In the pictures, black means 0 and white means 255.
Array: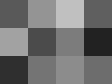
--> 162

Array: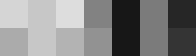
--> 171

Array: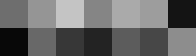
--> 8

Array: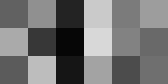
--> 170

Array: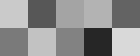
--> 122

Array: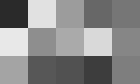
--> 232

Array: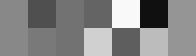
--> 136

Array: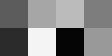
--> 43

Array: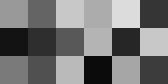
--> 19
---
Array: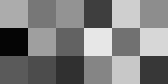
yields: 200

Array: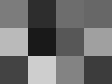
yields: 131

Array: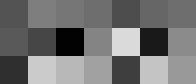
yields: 196

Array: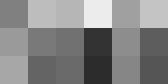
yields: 134

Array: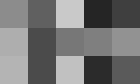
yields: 43

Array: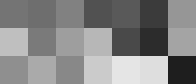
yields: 222

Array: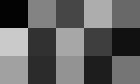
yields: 29
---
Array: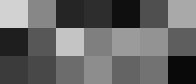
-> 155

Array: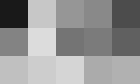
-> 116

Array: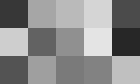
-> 144

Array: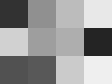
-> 158

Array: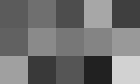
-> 119

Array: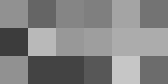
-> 158

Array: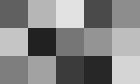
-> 118

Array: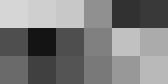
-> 128

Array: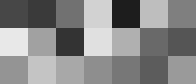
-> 176
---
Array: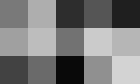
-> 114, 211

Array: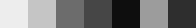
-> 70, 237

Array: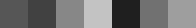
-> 195, 195

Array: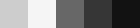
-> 103, 245

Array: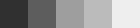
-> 158, 238

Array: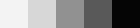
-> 145, 243

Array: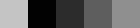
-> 44, 196

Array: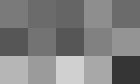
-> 86, 208
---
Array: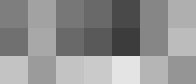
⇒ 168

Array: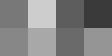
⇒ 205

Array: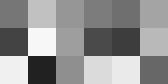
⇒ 247

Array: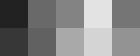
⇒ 105

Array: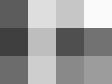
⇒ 190

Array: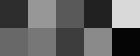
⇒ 151
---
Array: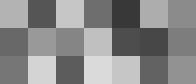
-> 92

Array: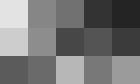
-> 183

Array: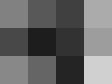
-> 36

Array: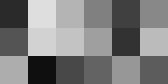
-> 72

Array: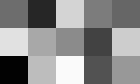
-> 250

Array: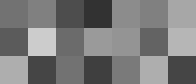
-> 114

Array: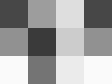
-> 235

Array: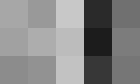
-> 194

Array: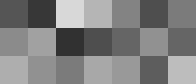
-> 123
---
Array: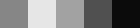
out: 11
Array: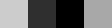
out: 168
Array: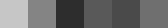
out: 111
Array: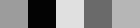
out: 182
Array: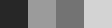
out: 211
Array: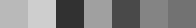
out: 114
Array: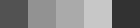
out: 50
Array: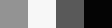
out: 4
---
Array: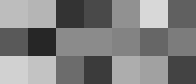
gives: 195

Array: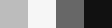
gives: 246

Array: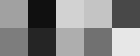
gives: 37

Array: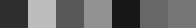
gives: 188

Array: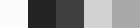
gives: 36

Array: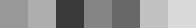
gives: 173

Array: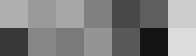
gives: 135
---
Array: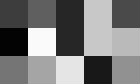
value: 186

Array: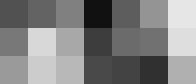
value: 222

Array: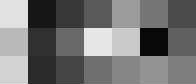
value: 97

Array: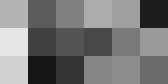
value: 153

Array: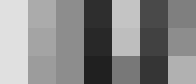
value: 141

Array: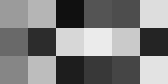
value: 36

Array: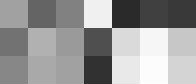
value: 199

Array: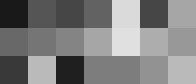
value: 152

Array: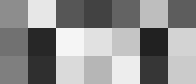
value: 211
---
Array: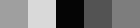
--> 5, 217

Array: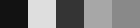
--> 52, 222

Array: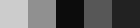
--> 12, 204

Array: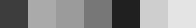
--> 119, 228

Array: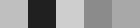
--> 206, 206

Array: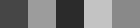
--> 43, 195

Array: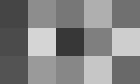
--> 55, 213
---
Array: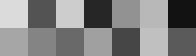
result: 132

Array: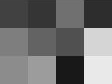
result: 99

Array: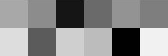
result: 91

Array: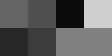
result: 60

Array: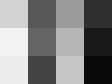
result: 100

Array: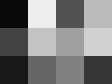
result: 195

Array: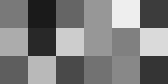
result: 40

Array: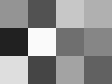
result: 250
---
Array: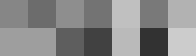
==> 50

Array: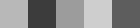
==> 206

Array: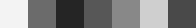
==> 207

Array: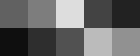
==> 187

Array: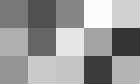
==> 59

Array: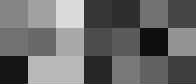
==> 97

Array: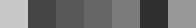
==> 48

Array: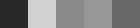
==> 151

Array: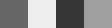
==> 55

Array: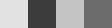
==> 196
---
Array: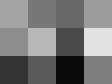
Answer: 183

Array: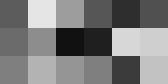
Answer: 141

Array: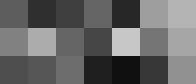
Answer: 172

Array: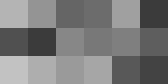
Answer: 59

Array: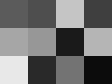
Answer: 151

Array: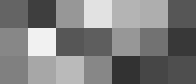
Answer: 241

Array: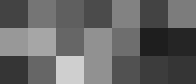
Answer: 166

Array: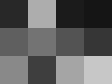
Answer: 115
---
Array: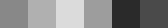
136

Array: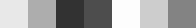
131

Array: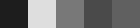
96

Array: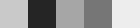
166

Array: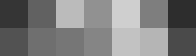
74

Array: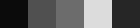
80

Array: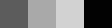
169

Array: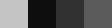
90
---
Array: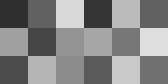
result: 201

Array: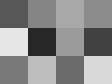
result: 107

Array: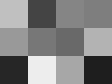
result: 167

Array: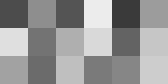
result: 134

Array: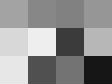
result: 115

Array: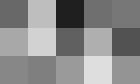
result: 222

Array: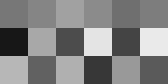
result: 153

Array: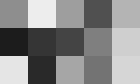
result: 115

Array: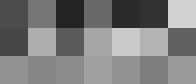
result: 126
